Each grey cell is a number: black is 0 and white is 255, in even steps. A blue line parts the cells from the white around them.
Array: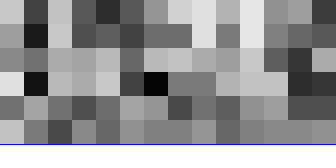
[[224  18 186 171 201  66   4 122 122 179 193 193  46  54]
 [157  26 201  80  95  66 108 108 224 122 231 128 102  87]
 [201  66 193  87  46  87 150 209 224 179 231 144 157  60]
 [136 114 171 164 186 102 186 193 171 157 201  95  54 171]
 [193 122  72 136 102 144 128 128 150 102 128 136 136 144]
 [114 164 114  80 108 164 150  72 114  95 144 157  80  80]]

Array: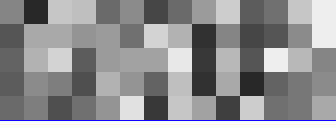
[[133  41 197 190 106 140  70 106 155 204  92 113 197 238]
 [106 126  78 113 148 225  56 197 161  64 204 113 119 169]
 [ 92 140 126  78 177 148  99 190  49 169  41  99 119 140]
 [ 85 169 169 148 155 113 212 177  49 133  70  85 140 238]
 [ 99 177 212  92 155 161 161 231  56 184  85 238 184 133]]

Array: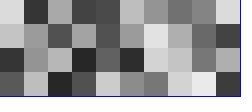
[[219  53 169  67  74 190 148 113 132 219]
 [ 53 148 183  39  97  45 211 196 119 175]
 [196 155  81 163  81 155 226 175 105  67]
 [ 89 190  39  81 204 140 119 211 234  60]]

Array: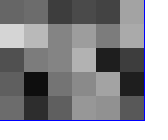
[[ 95  14 116 138 163  30]
 [108  45  95 151 145  88]
 [102 108  61  74  67 163]
 [ 80 124 132 178  30  61]
 [213 185 132 157 124 170]]

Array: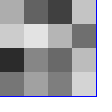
[[173  98  64 196]
 [ 43 134 105 188]
 [118 161 126 212]
 [204 227 181 111]]

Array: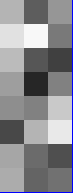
[[158  38 129]
 [187  86  64]
 [180  93 150]
 [172 100 113]
 [166 107  79]
 [142 129 201]
 [ 72 180 233]
 [225 248 121]]

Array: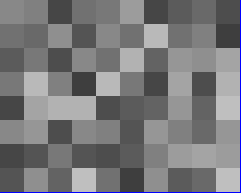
[[ 70  84 120  84  77  91 128 156 164 156]
 [113 105 143  84 136 113 185 113 128  62]
 [ 91 120  77 136 113 178  99 150 143 164]
 [136 128  70 113 120 156  70  91 105  77]
 [ 84 143  99 191 113  62 143  91 105 191]
 [136 150  77 136 128  84 150 128 105 150]
 [ 70 164 178 178  77  91  99 150  99 191]
 [120 185 128  62 185 120  70 164  77 178]]
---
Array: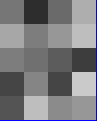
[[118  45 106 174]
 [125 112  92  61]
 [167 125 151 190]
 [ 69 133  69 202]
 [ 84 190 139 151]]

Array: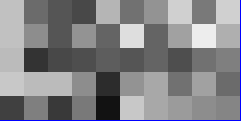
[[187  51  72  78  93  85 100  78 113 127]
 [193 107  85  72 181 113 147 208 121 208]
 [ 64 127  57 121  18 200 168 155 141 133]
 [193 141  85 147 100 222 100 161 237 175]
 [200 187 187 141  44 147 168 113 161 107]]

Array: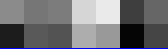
[[ 28  89  83 173 153   5  69]
 [139 118 124 214 234  62 102]]

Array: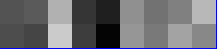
[[ 77  69 203  61   4 150 121 163 136]
 [ 83  90 177  53  31 144 114 128 184]]

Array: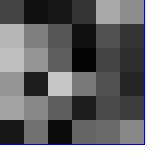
[[ 68  16  23  52 169 141]
 [149  29 198 121  80  37]
 [ 23 113  10 100 106 135]
 [182 127  86  16  80  52]
 [163 135  94  29  74  60]
 [190 149  94   4  68  45]]

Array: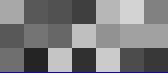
[[110  35 197  48 203  75  55]
 [168  88  81  63 183 211 129]
 [ 88 116 103 191 145 160 160]]
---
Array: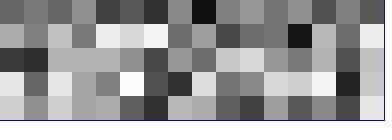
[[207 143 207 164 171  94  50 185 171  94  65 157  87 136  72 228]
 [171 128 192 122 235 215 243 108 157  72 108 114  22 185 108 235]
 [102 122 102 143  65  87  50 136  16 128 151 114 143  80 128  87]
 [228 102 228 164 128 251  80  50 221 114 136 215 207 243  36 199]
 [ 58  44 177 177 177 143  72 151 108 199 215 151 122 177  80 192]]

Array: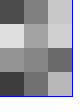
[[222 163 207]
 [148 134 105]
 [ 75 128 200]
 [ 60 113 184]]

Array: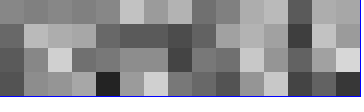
[[104 186 173 167 104  90  90  76  98 161 179 161  62 194 155]
 [ 83 141 149 167  35 155 208 120 104  83 149 200  68  98  55]
 [ 90 135 208 112 120 141 141  68 120 112 200 149  98 161 215]
 [135 128 135 128 135 194 155 179 112 128 173 186  90 173 167]]

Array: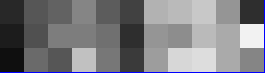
[[ 15 106  86 193 119  58 157 215 221 170 133]
 [ 40  86  98 133  92  65 178 186 200 149  46]
 [ 28  80 125 125 112  46 149 141 186 170 242]]

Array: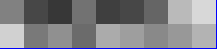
[[209 121 144 107 171 158 137 152 179]
 [129  71  55 114  63  71 101 186 216]]

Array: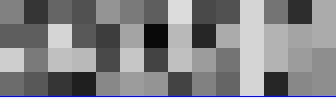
[[206 122 192 185  73 198  67 192 156 116 213 179 156 142]
 [ 94  94 213  88  61 164   9 185  38 171 213 179 164 171]
 [108  88  53  31 136 156 148  67 129 101 213  38 136 142]
 [129  53 101  81 148 122  94 220  73  81 213 116  45 171]]

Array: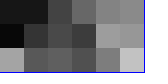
[[164  88  95  80 125 194]
 [  8  52  73  60 157 151]
 [ 22  22  67 103 131 138]]

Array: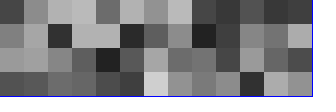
[[128 166  49 178 178  42  94 140  34  63 134 115 172]
 [154 160 134  94  34  88 166 108 115  70 154 102  76]
 [ 70 140 178 186 108 178 146 186  70  56  82  56  63]
 [ 82  88 108 102  76  63 207 146 122 140  49 172 146]]
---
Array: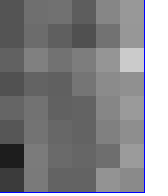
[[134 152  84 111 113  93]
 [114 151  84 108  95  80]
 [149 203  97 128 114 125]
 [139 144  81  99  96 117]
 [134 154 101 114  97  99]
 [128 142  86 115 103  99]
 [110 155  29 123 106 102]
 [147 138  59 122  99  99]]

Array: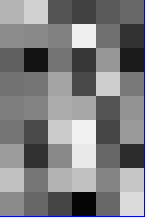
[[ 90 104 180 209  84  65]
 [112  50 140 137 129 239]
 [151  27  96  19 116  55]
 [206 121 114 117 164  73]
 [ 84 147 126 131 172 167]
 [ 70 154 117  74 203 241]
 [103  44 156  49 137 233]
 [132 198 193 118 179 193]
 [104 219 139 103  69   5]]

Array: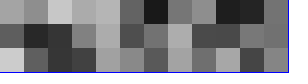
[[ 36 115 164 142 199 171 181  99  25 118 142  30]
 [120 113  94  40  53 129 172  78 114 173  74  73]
 [ 69 133 204  95  54  65 161 137  89 163 111 167]]

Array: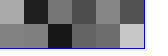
[[134  82 170  31 118  77]
 [109 199 130 127  23 100]]

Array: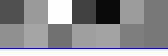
[[156 120  80 154 254  65  10]
 [126 120 144 165 113 159 163]]

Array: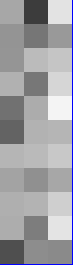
[[ 60 227 167]
 [118 153 148]
 [187 197 149]
 [119 214 177]
 [172 244 113]
 [178 181  99]
 [186 200 181]
 [144 167 163]
 [179 207 175]
 [125 228 173]
 [141 138  79]]

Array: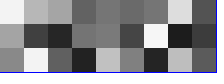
[[221  83 243 183 165  98 117 106 117]
 [ 28  60 164  64  38 116 122  69 246]
 [190  91 137 243  96  34 193 128  36]]
